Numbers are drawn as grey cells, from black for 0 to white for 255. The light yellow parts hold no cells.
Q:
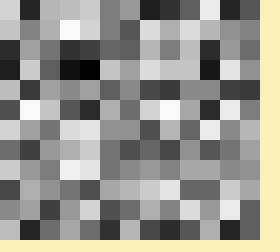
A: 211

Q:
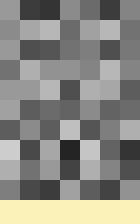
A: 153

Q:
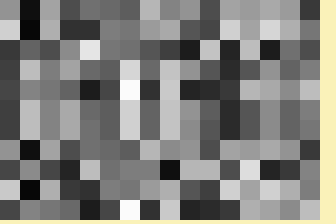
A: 147

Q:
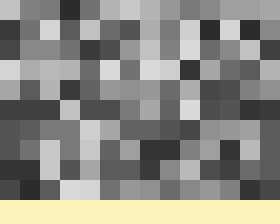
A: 193

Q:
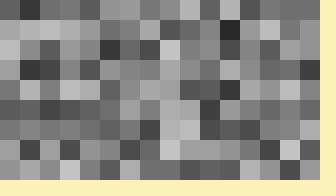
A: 97

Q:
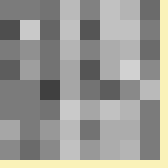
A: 123

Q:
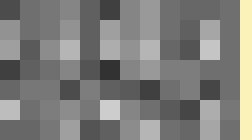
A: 76
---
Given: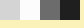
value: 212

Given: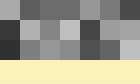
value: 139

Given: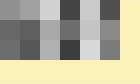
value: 176

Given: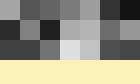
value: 223

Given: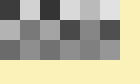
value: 114

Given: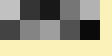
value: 132

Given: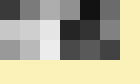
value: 236
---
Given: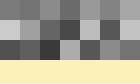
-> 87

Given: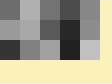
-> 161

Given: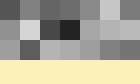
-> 158

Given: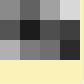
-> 124

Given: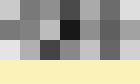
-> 194

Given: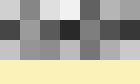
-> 118

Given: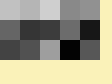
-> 158

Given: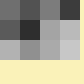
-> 144

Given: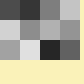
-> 224
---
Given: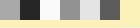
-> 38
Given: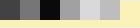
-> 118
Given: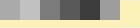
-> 193
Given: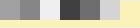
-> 134
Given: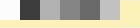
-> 60
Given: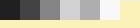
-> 67
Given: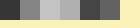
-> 132
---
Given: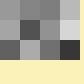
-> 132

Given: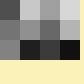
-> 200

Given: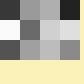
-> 154

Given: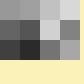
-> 159

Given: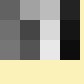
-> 162

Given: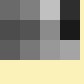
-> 127
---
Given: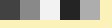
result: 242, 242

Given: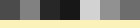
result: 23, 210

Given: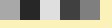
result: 223, 223

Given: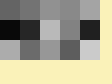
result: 185, 203

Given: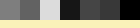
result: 22, 220

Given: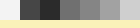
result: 112, 243

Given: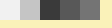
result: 58, 241
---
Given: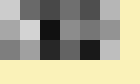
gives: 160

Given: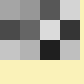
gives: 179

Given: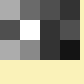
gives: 137

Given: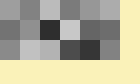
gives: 193

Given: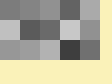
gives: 157

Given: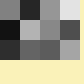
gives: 100
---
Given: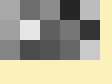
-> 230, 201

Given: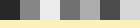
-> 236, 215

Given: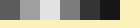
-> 226, 159

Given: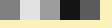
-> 226, 156

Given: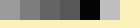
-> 190, 155

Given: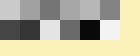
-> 243, 228
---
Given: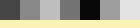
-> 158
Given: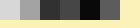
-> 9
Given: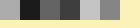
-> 195
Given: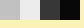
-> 55
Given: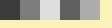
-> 96
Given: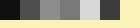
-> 215
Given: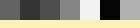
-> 5
